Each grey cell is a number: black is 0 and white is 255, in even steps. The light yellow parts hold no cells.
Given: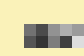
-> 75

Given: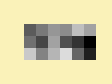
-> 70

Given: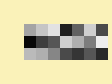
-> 62

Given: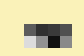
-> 49

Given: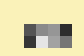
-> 138

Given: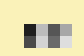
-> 188
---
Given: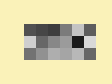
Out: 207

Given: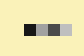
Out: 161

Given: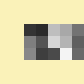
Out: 214

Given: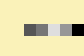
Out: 151

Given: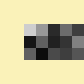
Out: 152

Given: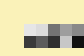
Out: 220

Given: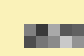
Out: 169

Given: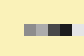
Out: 172

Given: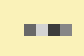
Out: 134
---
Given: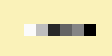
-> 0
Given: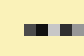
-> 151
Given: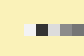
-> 117
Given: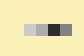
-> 130
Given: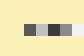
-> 242
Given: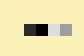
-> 158
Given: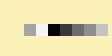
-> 194
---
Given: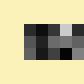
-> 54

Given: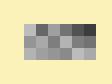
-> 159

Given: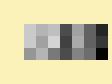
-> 191

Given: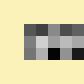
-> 137

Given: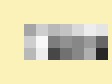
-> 184

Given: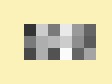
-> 122

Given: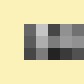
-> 70

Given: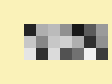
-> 187
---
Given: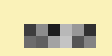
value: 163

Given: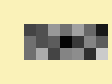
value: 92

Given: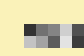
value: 92

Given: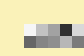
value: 143

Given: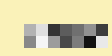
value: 156

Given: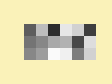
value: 169
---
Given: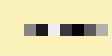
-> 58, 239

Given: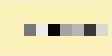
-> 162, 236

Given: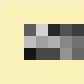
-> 177, 210

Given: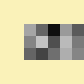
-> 79, 195

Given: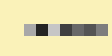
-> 63, 198

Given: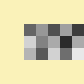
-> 170, 232

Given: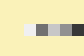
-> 199, 240
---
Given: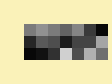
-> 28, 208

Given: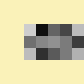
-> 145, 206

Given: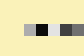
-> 227, 227

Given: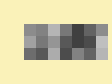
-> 88, 191

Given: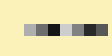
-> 205, 205

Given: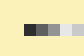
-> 147, 231

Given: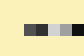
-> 210, 210

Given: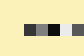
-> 13, 235
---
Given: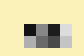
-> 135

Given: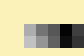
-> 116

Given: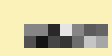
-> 133

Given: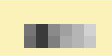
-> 59

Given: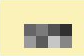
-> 123

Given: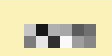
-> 24

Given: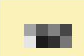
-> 90

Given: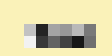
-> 35
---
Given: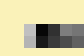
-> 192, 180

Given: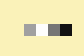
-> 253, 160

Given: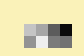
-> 238, 196

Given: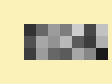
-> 205, 194

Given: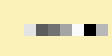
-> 250, 228

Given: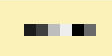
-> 238, 189

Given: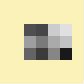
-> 224, 204

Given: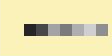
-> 207, 174
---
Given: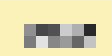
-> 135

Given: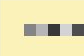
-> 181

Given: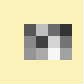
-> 149

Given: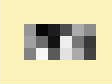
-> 89

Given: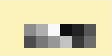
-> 152

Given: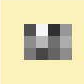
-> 120

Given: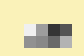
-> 145
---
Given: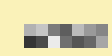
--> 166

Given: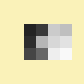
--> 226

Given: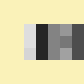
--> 77

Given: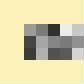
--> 145

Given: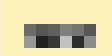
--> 140

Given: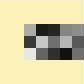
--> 88

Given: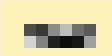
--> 159

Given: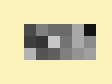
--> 138
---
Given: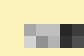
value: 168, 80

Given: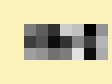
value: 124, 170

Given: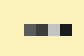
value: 92, 28

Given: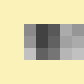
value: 138, 193

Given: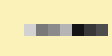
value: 210, 77

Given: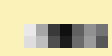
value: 233, 87

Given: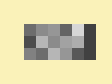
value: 109, 65

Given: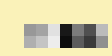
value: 152, 143

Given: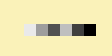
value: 234, 0

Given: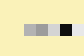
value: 179, 232
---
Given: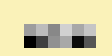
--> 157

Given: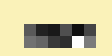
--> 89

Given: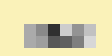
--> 170

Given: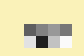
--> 95

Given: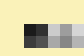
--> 27

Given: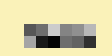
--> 87

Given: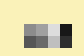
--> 140

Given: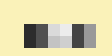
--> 44

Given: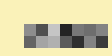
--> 141

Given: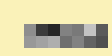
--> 142
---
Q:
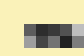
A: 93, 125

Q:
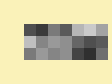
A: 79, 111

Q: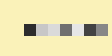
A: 44, 135

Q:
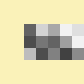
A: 99, 139

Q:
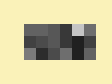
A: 98, 98

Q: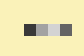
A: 57, 100

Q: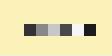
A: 51, 27

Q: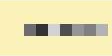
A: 109, 179

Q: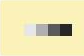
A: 230, 39

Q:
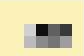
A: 208, 157
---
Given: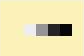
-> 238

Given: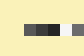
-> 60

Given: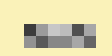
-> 135

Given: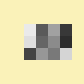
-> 68

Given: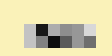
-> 14

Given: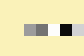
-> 115
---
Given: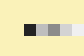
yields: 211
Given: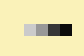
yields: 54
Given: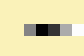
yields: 171
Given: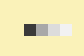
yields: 220
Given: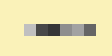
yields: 162
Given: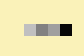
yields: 159
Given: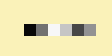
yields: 71
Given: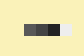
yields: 35
